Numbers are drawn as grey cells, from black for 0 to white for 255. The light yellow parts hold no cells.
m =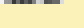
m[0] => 242
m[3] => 56
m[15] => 219
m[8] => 127
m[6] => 96

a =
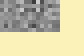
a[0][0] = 121
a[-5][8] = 137
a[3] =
[159, 141, 147, 126, 153, 107, 126, 160, 137, 115, 118, 178, 158, 123, 136]
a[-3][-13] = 153
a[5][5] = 147
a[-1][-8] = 153
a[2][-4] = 140
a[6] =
[150, 92, 158, 117, 129, 152, 177, 103, 73, 119, 172, 135, 169, 116, 112]
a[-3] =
[152, 129, 153, 124, 120, 147, 158, 129, 120, 137, 142, 137, 134, 122, 122]
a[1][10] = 114
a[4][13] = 176
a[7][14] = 126
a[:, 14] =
[182, 135, 169, 136, 157, 122, 112, 126]
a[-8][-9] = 114
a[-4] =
[147, 152, 142, 143, 168, 145, 134, 169, 145, 114, 137, 144, 168, 176, 157]
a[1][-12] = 135
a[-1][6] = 124
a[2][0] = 113
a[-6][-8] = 112
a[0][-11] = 170
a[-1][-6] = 125
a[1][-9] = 146
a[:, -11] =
[170, 109, 163, 153, 168, 120, 129, 140]
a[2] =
[113, 180, 111, 138, 163, 202, 98, 112, 87, 193, 87, 140, 179, 163, 169]

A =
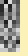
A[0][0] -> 141
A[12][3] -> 149
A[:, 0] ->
[141, 40, 41, 56, 96, 136, 182, 135, 185, 78, 106, 222, 199]
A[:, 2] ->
[219, 33, 47, 109, 75, 208, 206, 93, 139, 79, 152, 196, 130]
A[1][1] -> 214
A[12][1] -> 199
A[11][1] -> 84
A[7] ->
[135, 203, 93, 161, 209]
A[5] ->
[136, 32, 208, 67, 105]
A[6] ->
[182, 66, 206, 103, 133]
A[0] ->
[141, 17, 219, 100, 79]
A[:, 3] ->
[100, 182, 170, 161, 177, 67, 103, 161, 126, 203, 119, 94, 149]
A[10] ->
[106, 56, 152, 119, 37]
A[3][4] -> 91

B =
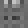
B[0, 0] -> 105
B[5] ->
[110, 116, 109, 121, 115, 110, 109]
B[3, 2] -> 110
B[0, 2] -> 89
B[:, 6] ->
[117, 111, 109, 106, 103, 109, 105]
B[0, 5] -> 81
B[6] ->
[116, 95, 114, 97, 102, 122, 105]
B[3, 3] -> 114
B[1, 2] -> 100
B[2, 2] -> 111
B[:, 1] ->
[187, 138, 96, 108, 61, 116, 95]

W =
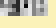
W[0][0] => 101
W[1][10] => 179
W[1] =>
[125, 150, 126, 51, 40, 206, 9, 228, 133, 219, 179, 199]
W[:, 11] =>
[217, 199, 192, 199]
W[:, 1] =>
[214, 150, 214, 214]
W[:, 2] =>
[132, 126, 185, 95]
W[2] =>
[214, 214, 185, 134, 40, 187, 204, 228, 133, 170, 123, 192]
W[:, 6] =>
[83, 9, 204, 204]
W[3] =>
[230, 214, 95, 91, 84, 184, 204, 228, 133, 170, 167, 199]
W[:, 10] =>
[118, 179, 123, 167]
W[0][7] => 212
